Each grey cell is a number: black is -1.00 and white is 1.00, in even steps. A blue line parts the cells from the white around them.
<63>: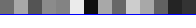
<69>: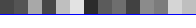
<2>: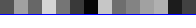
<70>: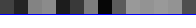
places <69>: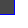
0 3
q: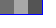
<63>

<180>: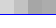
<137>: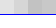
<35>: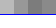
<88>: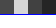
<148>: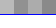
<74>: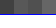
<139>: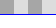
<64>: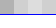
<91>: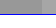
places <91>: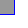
0 1 2
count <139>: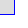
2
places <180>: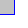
1

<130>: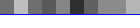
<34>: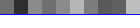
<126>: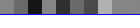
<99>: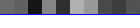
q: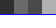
<126>
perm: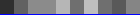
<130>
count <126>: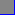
4
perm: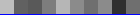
<34>
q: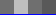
<130>

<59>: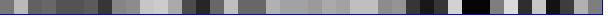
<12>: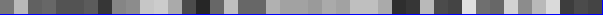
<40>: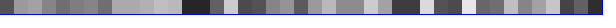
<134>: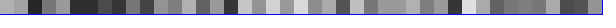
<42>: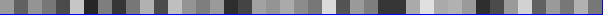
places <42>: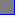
7 14 26
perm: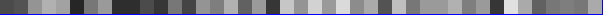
<134>

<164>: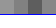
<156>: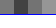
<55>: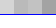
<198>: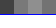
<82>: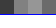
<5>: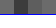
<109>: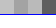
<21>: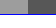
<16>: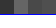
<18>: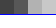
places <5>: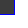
1
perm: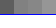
<164>
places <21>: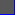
2 3
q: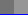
<156>

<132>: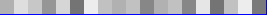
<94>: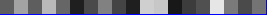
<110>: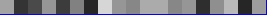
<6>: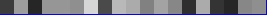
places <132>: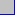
7 9 12 16
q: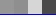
<6>
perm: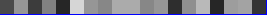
<110>

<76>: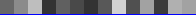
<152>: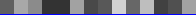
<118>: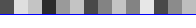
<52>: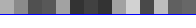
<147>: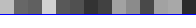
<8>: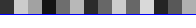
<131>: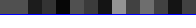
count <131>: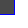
0
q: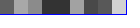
<152>
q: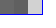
<147>
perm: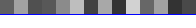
<152>
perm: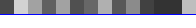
<52>
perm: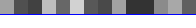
<152>

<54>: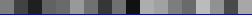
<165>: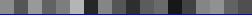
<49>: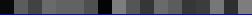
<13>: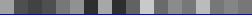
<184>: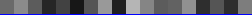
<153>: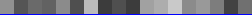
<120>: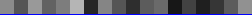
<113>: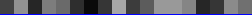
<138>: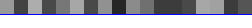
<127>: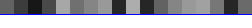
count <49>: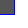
1
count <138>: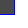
3
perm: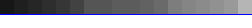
<120>

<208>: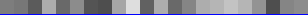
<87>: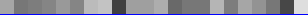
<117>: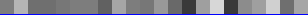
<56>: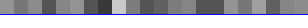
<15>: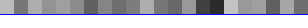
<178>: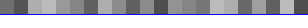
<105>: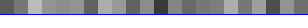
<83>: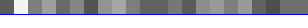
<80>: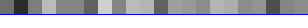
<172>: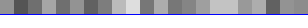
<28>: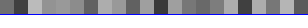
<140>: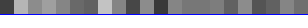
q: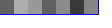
<105>
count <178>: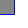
2
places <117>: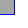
8 21
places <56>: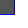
3 6 10 14 15

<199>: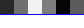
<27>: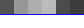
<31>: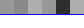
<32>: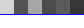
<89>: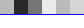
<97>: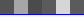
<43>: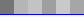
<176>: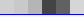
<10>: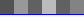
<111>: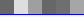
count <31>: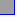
0
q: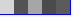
<32>
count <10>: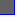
2
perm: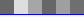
<111>
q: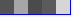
<97>

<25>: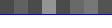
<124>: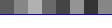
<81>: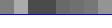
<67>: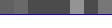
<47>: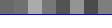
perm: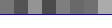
<47>
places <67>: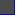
2 3 4 6
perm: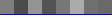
<47>
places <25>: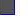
7
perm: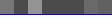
<67>

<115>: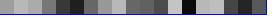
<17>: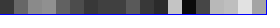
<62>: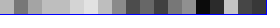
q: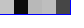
<115>
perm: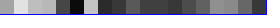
<17>
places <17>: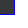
0 6 10
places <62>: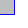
3 4 7

